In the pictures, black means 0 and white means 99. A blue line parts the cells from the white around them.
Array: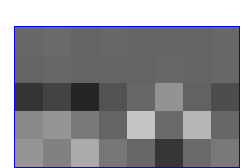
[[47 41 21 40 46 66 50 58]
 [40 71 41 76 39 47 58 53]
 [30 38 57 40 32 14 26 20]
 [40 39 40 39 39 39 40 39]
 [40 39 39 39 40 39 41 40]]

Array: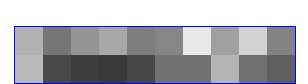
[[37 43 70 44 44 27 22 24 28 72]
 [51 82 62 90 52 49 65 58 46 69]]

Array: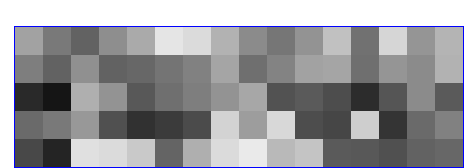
[[40 38 31 34 35 76 72 91 85 68 39 78 85 87 14 28]
 [50 41 20 80 27 30 84 61 82 29 23 19 31 59 47 41]
 [35 54 33 17 30 35 32 65 57 49 43 34 57 68  8 16]
 [69 54 58 43 64 63 51 43 64 50 45 40 38 56 38 49]
 [70 58 83 44 75 57 46 54 69 85 89 66 55 38 47 63]]

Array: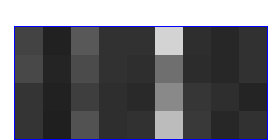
[[19 15 22 73 19 18 32 12 20]
 [14 18 21 53 16 18 24 13 20]
 [19 15 17 43 18 19 29 14 28]
 [19 15 18 82 19 19 34 13 26]]

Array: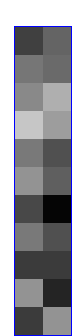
[[57 23]
 [14 57]
 [23 23]
 [31 47]
 [ 2 28]
 [37 57]
 [31 47]
 [61 77]
 [68 53]
 [41 46]
 [39 25]]

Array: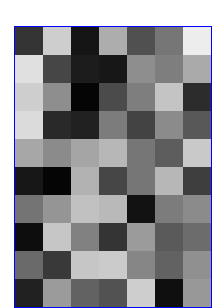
[[59  6 80 32 38 60 13]
 [56 38 52 79 77 22 41]
 [42 35 60 20 50 77  5]
 [54 48  7 72 75 58 45]
 [24 71 46 27 69  2  9]
 [78 36 46 71 64 54 65]
 [34 54 26 48 13 16 85]
 [17 76 49 29  2 55 80]
 [66 49 55  9 11 27 87]
 [92 46 31 67  8 80 20]]

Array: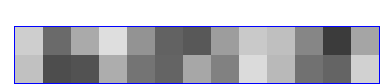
[[81 39 44 72 85 50 65 39 45 67 32 30 75]
 [64 23 52 74 78 61 34 38 57 86 66 41 80]]
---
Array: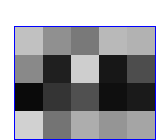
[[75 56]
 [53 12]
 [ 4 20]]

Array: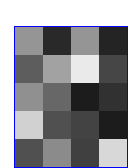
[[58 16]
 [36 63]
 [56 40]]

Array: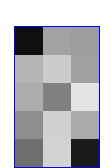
[[ 6 63]
 [70 79]
 [67 50]]

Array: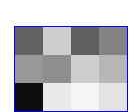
[[38 80]
 [59 55]
 [ 5 91]]

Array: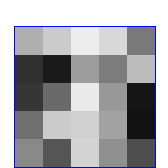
[[68 79]
 [19 10]
 [21 41]]

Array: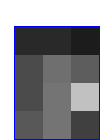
[[16 16]
 [29 43]
 [29 45]]
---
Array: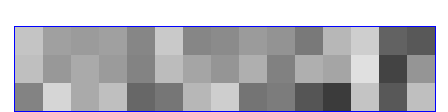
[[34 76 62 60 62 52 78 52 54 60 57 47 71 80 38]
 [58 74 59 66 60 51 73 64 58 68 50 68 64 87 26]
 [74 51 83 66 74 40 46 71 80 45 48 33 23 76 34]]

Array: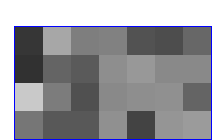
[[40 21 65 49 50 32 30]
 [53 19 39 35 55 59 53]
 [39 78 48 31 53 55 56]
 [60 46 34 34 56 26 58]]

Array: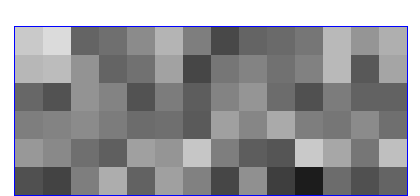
[[68 78 85 39 43 54 70 49 28 39 41 46 72 58]
 [64 71 73 57 39 44 63 27 46 51 44 50 72 34]
 [38 40 32 57 51 32 48 36 51 58 42 31 48 38]
 [43 49 51 54 48 42 43 35 62 52 66 49 46 54]
 [74 59 53 43 37 62 58 77 49 36 33 78 65 46]
 [39 31 26 49 67 38 62 50 27 56 24 11 42 31]]

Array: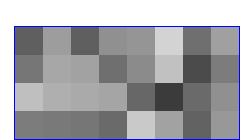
[[62 37 61 37 56 58 82 43]
 [48 46 65 63 43 54 75 29]
 [56 74 68 66 64 40 23 41]
 [59 48 47 46 41 78 63 38]]

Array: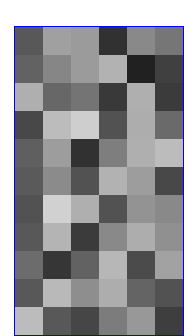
[[46 34 62 60 19 53]
 [25 38 52 60 69 13]
 [23 68 40 45 22 68]
 [41 28 73 80 32 67]
 [73 37 61 19 49 68]
 [28 35 54 32 69 61]
 [53 32 81 68 32 57]
 [56 34 70 23 53 67]
 [63 42 21 38 71 29]
 [32 34 72 55 67 39]
 [24 73 34 27 48 59]]

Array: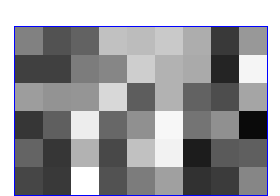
[[59 50 32 38 75 73 78 67 22]
 [95 25 25 48 52 80 69 66 14]
 [64 61 57 58 84 36 69 38 30]
 [ 4 21 37 92 40 56 96 45 56]
 [37 39 21 69 28 75 94 11 35]
 [52 27 22 99 32 48 62 19 23]]
